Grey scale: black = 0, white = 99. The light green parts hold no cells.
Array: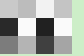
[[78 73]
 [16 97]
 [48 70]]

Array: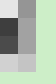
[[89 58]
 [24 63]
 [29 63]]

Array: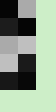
[[ 2 66]
 [11  2]
 [66 74]]

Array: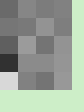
[[41 52]
 [46 47]
 [37 60]]

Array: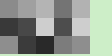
[[54 62]
 [22 28]
 [55 23]]

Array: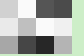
[[81 97]
 [91 74]
 [65 27]]

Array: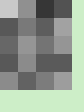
[[78 56]
 [34 47]
 [40 58]]

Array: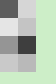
[[36 83]
 [89 76]
 [58 24]]
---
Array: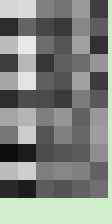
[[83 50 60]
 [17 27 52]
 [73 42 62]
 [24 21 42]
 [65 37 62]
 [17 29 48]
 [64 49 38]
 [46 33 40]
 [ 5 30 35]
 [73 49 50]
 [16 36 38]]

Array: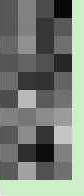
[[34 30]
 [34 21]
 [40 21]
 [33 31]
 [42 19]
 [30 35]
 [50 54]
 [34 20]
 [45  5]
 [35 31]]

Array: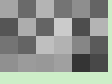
[[64 70 55]
 [33 39 30]
 [45 74 52]
 [56 59 20]]

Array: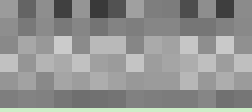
[[60 55 58 32 49 30 24]
 [55 54 52 51 52 46 50]
 [53 59 54 72 66 77 78]
 [75 70 75 60 61 67 61]
 [58 53 61 63 60 71 67]
 [49 50 43 45 49 48 44]]

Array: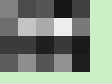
[[50 33 25]
 [43 66 47]
 [23 12 10]
 [36 33 12]]

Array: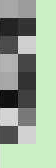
[[65]
 [14]
 [29]
 [69]
 [65]
 [ 7]
 [82]
 [30]]

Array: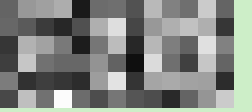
[[39 62 10 43 72 43 39]
 [40 23 31 86 59 75 21]
 [21 63 11 73 71 38 50]
 [24 44 40 38 85 25 39]
 [48 24 17 88 64 63 17]
 [28 44 42 46 30 39 79]]

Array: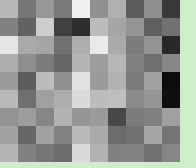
[[71 59 93 68 55]
 [50 80 18 64 37]
 [89 64 67 66 57]
 [67 48 70 71 43]
 [60 73 87 69 63]
 [72 62 85 74 58]
 [57 52 58 28 50]
 [63 63 72 42 65]
 [70 46 85 50 44]]
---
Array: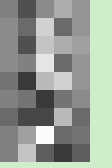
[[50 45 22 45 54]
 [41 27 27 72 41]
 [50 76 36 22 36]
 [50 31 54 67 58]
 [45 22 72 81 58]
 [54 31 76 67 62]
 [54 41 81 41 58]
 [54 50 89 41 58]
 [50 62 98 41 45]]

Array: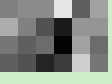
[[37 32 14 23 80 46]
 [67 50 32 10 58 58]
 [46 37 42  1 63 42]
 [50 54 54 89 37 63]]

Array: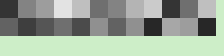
[[38 24 33 43 29 56 38 56 15 65 61 15]
 [20 51 61 88 74 43 51 70 79 20 43 74]]

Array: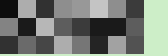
[[ 5 67 19 55 59 76 55 23]
 [19 41 27 67 46 14 63 32]
 [51 10 71 36 23 10 10 36]]

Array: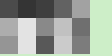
[[29 20 24 38 63]
 [58 88 34 79 48]
 [67 88 53 75 43]]

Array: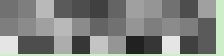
[[89 30 30 67 21 76 58 13 21 89 25 35]
 [49 54 62 72 54 39 44 58 49 54 49 35]
 [44 49 72 35 30 25 39 62 58 44 30 62]]

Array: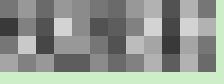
[[46 78 27 59 59 46 32 73 64 22 64 46]
 [22 50 32 82 54 32 36 50 82 27 82 69]
 [46 59 41 59 54 46 41 59 69 32 69 46]
 [64 50 59 36 36 54 41 50 69 36 69 41]]

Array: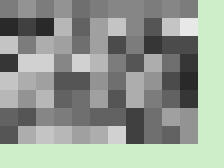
[[16 25 16 71 38 62 76 52 33 76 90]
 [48 57 48 57 43 48 52 52 48 52 48]
 [38 33 52 48 43 38 38 25 43 62 57]
 [76 67 62 33 33 57 43 67 57 29 16]
 [76 48 67 62 43 62 29 48 21 29 29]
 [71 57 71 38 43 62 33 67 48 38 21]
 [33 67 76 71 62 67 81 25 43 38 57]
 [21 81 81 52 81 71 48 33 67 43 21]]

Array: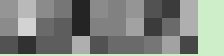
[[32 19 36 36 68 32 41 41 46 63 27]
 [54 82 41 36 14 50 50 63 23 41 68]
 [58 72 54 46 14 54 50 58 32 23 68]]
